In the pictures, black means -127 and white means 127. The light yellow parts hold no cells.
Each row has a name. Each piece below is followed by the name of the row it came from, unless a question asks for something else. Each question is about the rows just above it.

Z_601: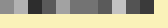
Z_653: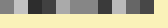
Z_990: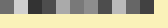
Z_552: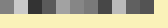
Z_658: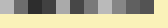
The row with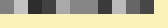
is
Z_653
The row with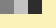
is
Z_653
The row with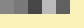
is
Z_552

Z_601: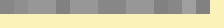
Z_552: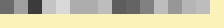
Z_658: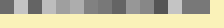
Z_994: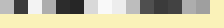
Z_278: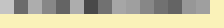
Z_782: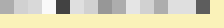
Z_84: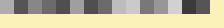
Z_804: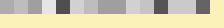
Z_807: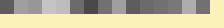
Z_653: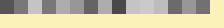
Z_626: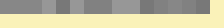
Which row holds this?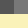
Z_653
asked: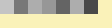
Z_653
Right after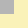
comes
[61]
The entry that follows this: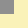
[23]
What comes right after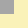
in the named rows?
[31]

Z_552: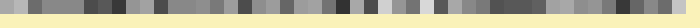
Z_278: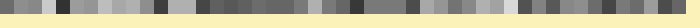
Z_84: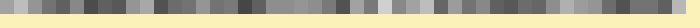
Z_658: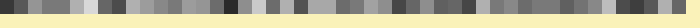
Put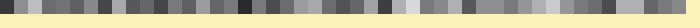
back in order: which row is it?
Z_658
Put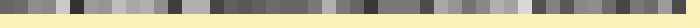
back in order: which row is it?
Z_278
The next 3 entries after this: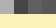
[-31 -19 -25]
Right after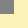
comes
[-39]
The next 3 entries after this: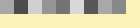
[ -6 -45 -39]

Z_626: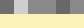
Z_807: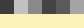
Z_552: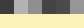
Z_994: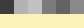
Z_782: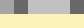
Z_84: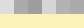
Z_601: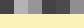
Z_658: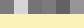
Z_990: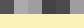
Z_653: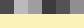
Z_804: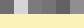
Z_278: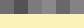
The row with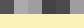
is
Z_990
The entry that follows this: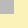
[30]
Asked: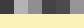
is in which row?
Z_552
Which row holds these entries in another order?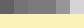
Z_658

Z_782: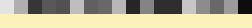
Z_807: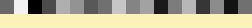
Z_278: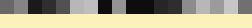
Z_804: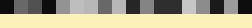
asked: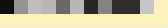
Z_804
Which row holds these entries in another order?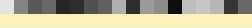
Z_782
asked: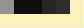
Z_278
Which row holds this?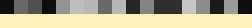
Z_804
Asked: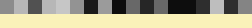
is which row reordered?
Z_804
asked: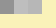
Z_804
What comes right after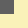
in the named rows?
[-23]

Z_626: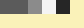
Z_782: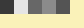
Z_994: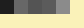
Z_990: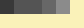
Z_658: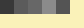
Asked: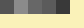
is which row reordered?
Z_658
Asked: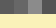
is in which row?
Z_658
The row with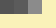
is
Z_994
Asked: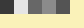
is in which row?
Z_782
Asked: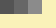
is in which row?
Z_990

